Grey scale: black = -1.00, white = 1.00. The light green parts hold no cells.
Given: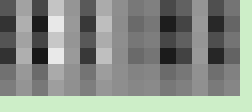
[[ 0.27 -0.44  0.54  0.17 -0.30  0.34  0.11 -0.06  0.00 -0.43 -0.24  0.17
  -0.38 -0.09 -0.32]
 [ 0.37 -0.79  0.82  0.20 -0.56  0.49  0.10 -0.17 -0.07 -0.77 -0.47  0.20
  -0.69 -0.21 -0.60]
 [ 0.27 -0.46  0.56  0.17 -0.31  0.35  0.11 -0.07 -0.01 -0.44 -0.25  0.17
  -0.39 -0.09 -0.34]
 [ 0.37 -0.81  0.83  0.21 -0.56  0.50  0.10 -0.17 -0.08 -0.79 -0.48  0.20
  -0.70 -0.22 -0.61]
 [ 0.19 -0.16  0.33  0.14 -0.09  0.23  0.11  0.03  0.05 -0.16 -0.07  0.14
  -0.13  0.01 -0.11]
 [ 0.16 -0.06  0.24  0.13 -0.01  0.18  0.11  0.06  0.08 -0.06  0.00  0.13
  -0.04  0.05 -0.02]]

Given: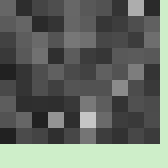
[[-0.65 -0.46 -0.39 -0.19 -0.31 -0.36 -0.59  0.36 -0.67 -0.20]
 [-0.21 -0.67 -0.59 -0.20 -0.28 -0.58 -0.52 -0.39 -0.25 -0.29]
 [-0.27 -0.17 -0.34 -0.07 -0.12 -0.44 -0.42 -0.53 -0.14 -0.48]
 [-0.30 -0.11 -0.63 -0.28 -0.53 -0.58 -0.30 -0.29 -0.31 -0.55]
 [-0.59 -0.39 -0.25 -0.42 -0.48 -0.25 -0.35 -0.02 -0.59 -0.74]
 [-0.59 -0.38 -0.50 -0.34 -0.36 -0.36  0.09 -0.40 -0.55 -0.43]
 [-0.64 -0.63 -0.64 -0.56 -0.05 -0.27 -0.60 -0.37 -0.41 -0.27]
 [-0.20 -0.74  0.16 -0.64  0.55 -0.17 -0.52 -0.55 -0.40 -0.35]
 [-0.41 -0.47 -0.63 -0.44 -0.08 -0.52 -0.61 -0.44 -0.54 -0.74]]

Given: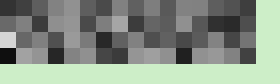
[[-0.50 -0.26  0.02  0.14 -0.26 -0.42  0.01 -0.25 -0.01 -0.30  0.02  0.01
  -0.26 -0.36 -0.51 -0.60]
 [ 0.00 -0.53  0.12  0.17 -0.42 -0.01  0.30 -0.53 -0.21 -0.28  0.13 -0.32
  -0.62 -0.67 -0.39 -0.18]
 [-0.19  0.00 -0.37  0.21 -0.04 -0.69 -0.24  0.01 -0.38 -0.24 -0.43 -0.29
   0.03 -0.45 -0.09  0.67]
 [ 0.27  0.16 -0.70  0.03  0.13 -0.45 -0.54  0.17  0.25  0.13 -0.75  0.14
   0.19  0.02 -0.49 -0.88]]

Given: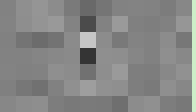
[[ 0.12  0.17  0.10 -0.04 -0.18 -0.08  0.02  0.03  0.02 -0.03  0.06  0.02]
 [ 0.11  0.16  0.20  0.03 -0.41  0.02  0.21  0.00 -0.01  0.01  0.18  0.03]
 [-0.09 -0.15 -0.10  0.09  0.55  0.10 -0.05  0.03  0.01  0.10 -0.07  0.01]
 [ 0.02  0.04  0.07  0.08 -0.59  0.12  0.11  0.05  0.01  0.12  0.07  0.02]
 [ 0.01  0.02  0.12  0.10 -0.11  0.11  0.21 -0.01 -0.02  0.07  0.14  0.03]
 [-0.07 -0.11  0.01  0.13  0.24  0.14  0.12 -0.01 -0.04  0.12  0.06  0.00]
 [ 0.10  0.11 -0.02 -0.05 -0.04 -0.05 -0.13  0.10  0.13 -0.02 -0.06  0.06]]

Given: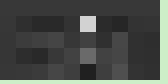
[[-0.56 -0.56 -0.56 -0.56 -0.56 -0.56 -0.56 -0.56 -0.56 -0.56]
 [-0.63 -0.68 -0.68 -0.60  0.65 -0.66 -0.70 -0.60 -0.59 -0.57]
 [-0.53 -0.50 -0.46 -0.57 -0.49 -0.62 -0.44 -0.62 -0.64 -0.58]
 [-0.65 -0.68 -0.56 -0.48 -0.17 -0.48 -0.45 -0.62 -0.63 -0.58]
 [-0.56 -0.54 -0.45 -0.51 -0.75 -0.51 -0.38 -0.60 -0.62 -0.57]]

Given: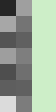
[[ 0.25 -0.70]
 [-0.09  0.31]
 [-0.25 -0.34]
 [-0.01  0.24]
 [-0.13 -0.39]
 [-0.25 -0.26]
 [-0.03  0.72]]

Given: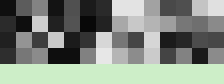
[[-0.28  0.03 -0.85 -0.37 -0.79 -0.67  0.78  0.78  0.27 -0.43 -0.38  0.54
   0.76 -0.88]
 [-0.89  0.61 -0.74 -0.35 -0.94 -0.73  0.32  0.57  0.41  0.25 -0.07 -0.13
   0.08 -0.66]
 [ 0.16 -0.52  0.58 -0.79 -0.60  0.69 -0.07 -0.46  0.68 -0.79 -0.70 -0.40
  -0.44 -0.75]
 [-0.07  0.09 -0.89 -0.89  0.01  0.81  0.42  0.10  0.59 -0.47  0.02 -0.80
   0.09 -0.64]]

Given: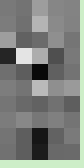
[[-0.10  0.23  0.05  0.03 -0.05]
 [-0.12  0.41  0.08  0.02 -0.03]
 [-0.24 -0.16  0.12 -0.08  0.24]
 [ 0.79  0.36 -0.38 -0.05 -0.71]
 [-0.27 -0.93 -0.25 -0.10 -0.13]
 [-0.09  0.46  0.12  0.21 -0.02]
 [-0.18 -0.23 -0.11 -0.26 -0.08]
 [ 0.07 -0.07  0.00 -0.09 -0.03]
 [-0.26 -0.83 -0.23 -0.04 -0.09]
 [-0.26 -0.78 -0.18 -0.17 -0.11]]
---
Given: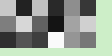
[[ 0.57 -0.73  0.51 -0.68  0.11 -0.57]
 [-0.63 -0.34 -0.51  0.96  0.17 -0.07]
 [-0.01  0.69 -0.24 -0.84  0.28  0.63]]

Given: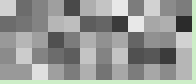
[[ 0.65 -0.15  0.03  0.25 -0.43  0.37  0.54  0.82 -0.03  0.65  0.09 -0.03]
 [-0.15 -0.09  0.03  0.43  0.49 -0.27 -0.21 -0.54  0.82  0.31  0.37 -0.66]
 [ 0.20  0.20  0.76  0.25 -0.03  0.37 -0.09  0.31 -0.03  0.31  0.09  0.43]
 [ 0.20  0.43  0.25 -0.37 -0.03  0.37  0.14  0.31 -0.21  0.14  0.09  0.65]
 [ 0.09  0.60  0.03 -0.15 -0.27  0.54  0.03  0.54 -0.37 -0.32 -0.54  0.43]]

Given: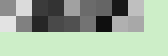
[[ 0.78  0.00 -0.70 -0.43 -0.37 -0.10 -0.88  0.38  0.32]
 [ 0.10  0.72 -0.54 -0.60  0.26 -0.16 -0.21 -0.82  0.50]]

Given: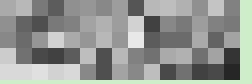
[[ 0.13 -0.22 -0.38 -0.05  0.01  0.28  0.39  0.23  0.65 -0.49  0.07 -0.05
   0.23  0.01 -0.05]
 [ 0.07 -0.16  0.18  0.65  0.33  0.18  0.44  0.18  0.82 -0.28 -0.16 -0.16
   0.33 -0.22  0.28]
 [ 0.60 -0.11 -0.43 -0.49 -0.28  0.49 -0.38  0.44  0.01 -0.11  0.33  0.39
  -0.11  0.28 -0.59]
 [ 0.33  0.44 -0.05 -0.28  0.13  0.18  0.07  0.23 -0.33  0.44  0.49  0.39
   0.13  0.54  0.01]
 [ 0.70  0.70  0.76  0.65  0.70  0.07 -0.38  0.28  0.07  0.49 -0.43 -0.11
  -0.49 -0.43 -0.70]]

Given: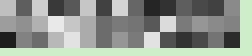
[[ 0.50 -0.26  0.61 -0.55 -0.31  0.55 -0.49  0.66 -0.20 -0.71 -0.61 -0.26
  -0.43 -0.49  0.08]
 [-0.77  0.02 -0.15  0.44  0.77  0.34 -0.15  0.18 -0.04  0.77 -0.37 -0.61
  -0.43 -0.09 -0.66]
 [ 0.23  0.13  0.39  0.83  0.55  0.34 -0.15 -0.04 -0.09 -0.31  0.72 -0.04
   0.18  0.08  0.02]]

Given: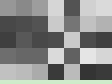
[[-0.45 -0.40 -0.35  0.57 -0.09  0.51  0.40]
 [-0.50 -0.30 -0.45 -0.40  0.57 -0.40 -0.50]
 [-0.14 -0.19 -0.19  0.72 -0.25  0.78  0.67]
 [ 0.18  0.06  0.23  0.67 -0.35  0.62  0.72]
 [ 0.51  0.45  0.34 -0.55  0.45 -0.61 -0.55]]
